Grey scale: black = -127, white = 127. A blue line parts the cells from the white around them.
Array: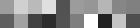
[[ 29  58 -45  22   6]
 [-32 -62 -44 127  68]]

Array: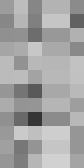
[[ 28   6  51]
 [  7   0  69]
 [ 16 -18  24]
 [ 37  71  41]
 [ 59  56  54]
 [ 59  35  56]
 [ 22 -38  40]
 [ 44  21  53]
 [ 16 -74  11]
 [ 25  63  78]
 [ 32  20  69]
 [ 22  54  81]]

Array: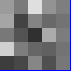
[[ 27  95  -1]
 [ 37   4 -12]
 [ -7 -79  -3]
 [ 80 -25 -12]
 [-66   6  -8]]

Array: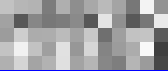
[[ 66  51  47  40  36 115]
 [ 34   7  -3 -40  16  -8]
 [ 28  44  59  72  31  68]
 [ 67  66  97  86  28 120]
 [ 48  36  96  53  -1  27]]

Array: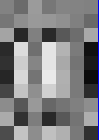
[[   2   27    4    1]
 [  -9   25   16  -22]
 [  36    0  -39   41]
 [ -85  -16   51 -111]
 [ -78    5   41 -102]
 [ -89  -11   48 -116]
 [ -58   15   46  -84]
 [  12   25  -11   14]
 [  43   -2  -39   46]
 [ -51   13   48  -80]]

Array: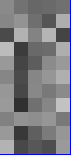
[[ 10 -24 -15]
 [  6 -16  46]
 [-53   3 -59]
 [ 60 -22  46]
 [ 25 -34  25]
 [  6   6  47]
 [ 23   8  10]
 [ 26 -15  66]
 [  1  14  -6]
 [ 25 -32  22]
 [ 51 -40  26]]

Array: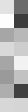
[[ 98]
 [125]
 [ 38]
 [ 89]
 [ 38]
 [ 26]
 [ 46]
 [ 87]]
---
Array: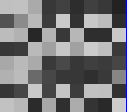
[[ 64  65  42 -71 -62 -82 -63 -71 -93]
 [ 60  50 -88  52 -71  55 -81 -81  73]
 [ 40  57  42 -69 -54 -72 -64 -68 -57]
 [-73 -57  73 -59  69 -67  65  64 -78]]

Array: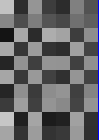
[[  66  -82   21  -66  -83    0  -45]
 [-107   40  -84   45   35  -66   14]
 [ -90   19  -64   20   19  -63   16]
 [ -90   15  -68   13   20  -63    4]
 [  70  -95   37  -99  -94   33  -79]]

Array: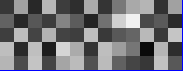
[[-72  33 -87  55 -66 -81  43 -75  -7  41  53 -77  33]
 [-65  62 -59  51 -60 -65  63 -70 -39 -26  57 -70  69]
 [ 53 -51  68 -59  37  59 -46  59 -30 -58 -72  66 -39]]

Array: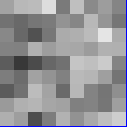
[[ 34  56  59  93  -5  63  10  29   5]
 [  8 -23 -46  -8  43  47  59 101  43]
 [-35 -71 -52 -24 -14  69  63  75   4]
 [-36 -14  60  35 -21  55   3 -10  15]
 [ 47  30 -50  -2  50  18  41  62  78]]

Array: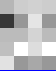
[[54 77 81 77]
 [59 59 84 59]
 [98 24 40 24]]

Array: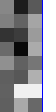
[[  7 -99 -38]
 [-76 -67  27]
 [ 16 -30  -9]
 [-30 112 112]]

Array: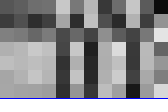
[[ -41  -33  -17  -14   72   -7   55  -71  -18   70  -36 -116]
 [   0   -5  -24   -4  -54  -23  -60   15  -35  -60   -7  100]
 [  62   56   62   56  -77   48  -88   46   64  -71   56   22]
 [  39   35   34   29  -80   21  -72   61   31 -103   27   88]]

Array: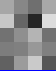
[[ 39   7 -16  40]
 [-13  15  52 -14]
 [-30  27  74 -41]]
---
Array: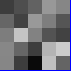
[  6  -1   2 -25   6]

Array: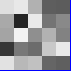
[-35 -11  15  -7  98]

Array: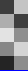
[68 46]

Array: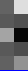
[ 94 -38]

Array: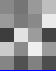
[62  9 98 75]

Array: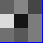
[ -58 -107  -15]

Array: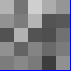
[ 21 -43 -44 -27  -3]

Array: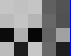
[ -44  -23 -121  -98]
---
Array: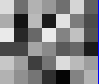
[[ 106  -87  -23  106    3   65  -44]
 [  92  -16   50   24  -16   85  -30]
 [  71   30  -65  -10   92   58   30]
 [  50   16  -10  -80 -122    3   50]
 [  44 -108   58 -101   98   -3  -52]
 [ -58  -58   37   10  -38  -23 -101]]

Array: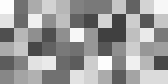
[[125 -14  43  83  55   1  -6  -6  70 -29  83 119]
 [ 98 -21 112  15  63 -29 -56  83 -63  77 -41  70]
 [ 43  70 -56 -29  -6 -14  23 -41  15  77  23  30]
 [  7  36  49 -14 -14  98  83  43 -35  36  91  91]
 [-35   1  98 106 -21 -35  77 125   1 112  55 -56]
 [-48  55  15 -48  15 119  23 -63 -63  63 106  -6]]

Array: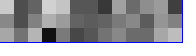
[[  74  -49  -28   81   68  -41  -41  -71   33  -20   14   27  -64]
 [  39  -12   53 -110   -5  -56  -41  -12    8  -20  -20   39   61]
 [   8  -49    1   47   27  -28  -35  -28   -5    8  -35   21    1]]

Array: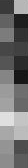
[[  95   68]
 [  40   60]
 [  34  -23]
 [  27  -17]
 [  20  -50]
 [  12  -35]
 [   5 -104]
 [  -3  -77]
 [ -29  -97]
 [ -42  -85]
 [ -56  -62]
 [ -69   54]]

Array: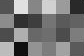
[[  60 -112   19   -2   34  -37]
 [  12  -79  -65  -10  -37  -29]
 [ -44   96    6   81   27  -86]
 [ -51   47  -23  -17  -51   -2]]

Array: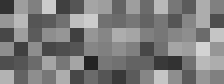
[[ 51 -28  14  -8  45 -56 -20 -42 -70 -36   6  69  14 -36  22   0]
 [ 22  57 -42 -36 -14  63  76 -14 -20  -8 -28  -8 -42   6  45 -49]
 [ 14 -63  14 -56 -49 -42   6   0  14   0 -56 -14  37  30  83  22]
 [-49 -42 -20  37  -8  37 -92  -8 -14 -28 -28 -70 -77 -14  57  45]
 [-56  30 -36  14  22 -63  22   6  45  37   0  -8   6  14 -20  69]
 [-77  30   0  76 -63 -42  37  30 -28  30 -20  57  -8 -36  45   0]]
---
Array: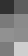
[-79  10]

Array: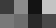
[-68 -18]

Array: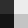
[-81  68]

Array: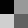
[-125  -30]

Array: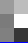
[ 27 125]

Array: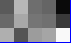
[-37  40  28]

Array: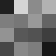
[ -95   -8  -45 -104]
